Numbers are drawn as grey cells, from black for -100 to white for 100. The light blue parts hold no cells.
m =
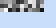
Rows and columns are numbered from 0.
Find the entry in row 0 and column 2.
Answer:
34
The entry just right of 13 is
24
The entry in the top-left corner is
13
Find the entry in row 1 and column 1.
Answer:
-39
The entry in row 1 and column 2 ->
58
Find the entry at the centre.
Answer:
83
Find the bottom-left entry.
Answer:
46
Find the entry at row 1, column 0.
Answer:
-50

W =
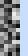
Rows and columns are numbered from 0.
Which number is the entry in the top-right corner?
37
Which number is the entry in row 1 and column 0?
-53
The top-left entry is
26
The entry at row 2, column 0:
26
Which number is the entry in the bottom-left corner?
37
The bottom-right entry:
-53
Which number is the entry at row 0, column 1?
-64
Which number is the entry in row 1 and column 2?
-8
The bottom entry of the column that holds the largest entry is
14
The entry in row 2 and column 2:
-77
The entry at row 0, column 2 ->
-77
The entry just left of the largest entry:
-53
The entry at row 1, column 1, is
4
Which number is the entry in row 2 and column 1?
-53

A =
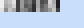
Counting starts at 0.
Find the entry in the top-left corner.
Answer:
86
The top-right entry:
-75
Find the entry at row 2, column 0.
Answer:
75
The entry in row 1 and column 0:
86
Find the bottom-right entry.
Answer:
-50
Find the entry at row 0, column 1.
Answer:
42
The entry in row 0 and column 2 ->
52
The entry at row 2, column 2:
52
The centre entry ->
-16

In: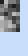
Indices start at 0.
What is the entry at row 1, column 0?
-13
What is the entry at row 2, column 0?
10
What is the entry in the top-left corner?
-75
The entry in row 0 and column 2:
-2
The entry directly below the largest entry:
35
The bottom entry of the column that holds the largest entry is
46
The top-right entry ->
-33
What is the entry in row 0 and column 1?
46
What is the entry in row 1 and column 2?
-53
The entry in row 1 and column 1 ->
23

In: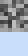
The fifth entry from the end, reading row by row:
13
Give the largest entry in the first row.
36
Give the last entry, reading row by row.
13
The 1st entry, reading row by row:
13
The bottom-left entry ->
26
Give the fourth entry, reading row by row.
-36
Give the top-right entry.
26
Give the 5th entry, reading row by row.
0
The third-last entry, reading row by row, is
36

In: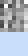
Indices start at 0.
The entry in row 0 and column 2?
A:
48
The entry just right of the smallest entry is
97
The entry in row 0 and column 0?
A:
-9
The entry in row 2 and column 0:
-9
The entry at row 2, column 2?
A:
25
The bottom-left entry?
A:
25
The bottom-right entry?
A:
61
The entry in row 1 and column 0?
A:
-54

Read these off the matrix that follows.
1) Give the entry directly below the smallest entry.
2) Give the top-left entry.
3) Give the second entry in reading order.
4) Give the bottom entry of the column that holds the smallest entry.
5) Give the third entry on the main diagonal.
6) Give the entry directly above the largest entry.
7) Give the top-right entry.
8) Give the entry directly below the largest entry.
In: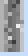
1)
-7
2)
40
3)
52
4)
-7
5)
-18
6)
4
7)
52
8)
4

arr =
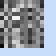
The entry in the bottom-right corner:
-68
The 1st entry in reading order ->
-68
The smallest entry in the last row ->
-92
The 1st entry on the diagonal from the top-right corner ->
-55
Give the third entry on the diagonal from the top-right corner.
-22
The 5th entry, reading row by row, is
0
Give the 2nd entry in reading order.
10
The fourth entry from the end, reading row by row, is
0
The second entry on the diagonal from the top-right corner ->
0
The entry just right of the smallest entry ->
65
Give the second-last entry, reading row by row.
10
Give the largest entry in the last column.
45
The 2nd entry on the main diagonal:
45
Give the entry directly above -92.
-44
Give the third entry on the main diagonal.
-10
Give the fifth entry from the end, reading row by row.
10
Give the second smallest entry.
-80
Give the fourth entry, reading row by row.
-22
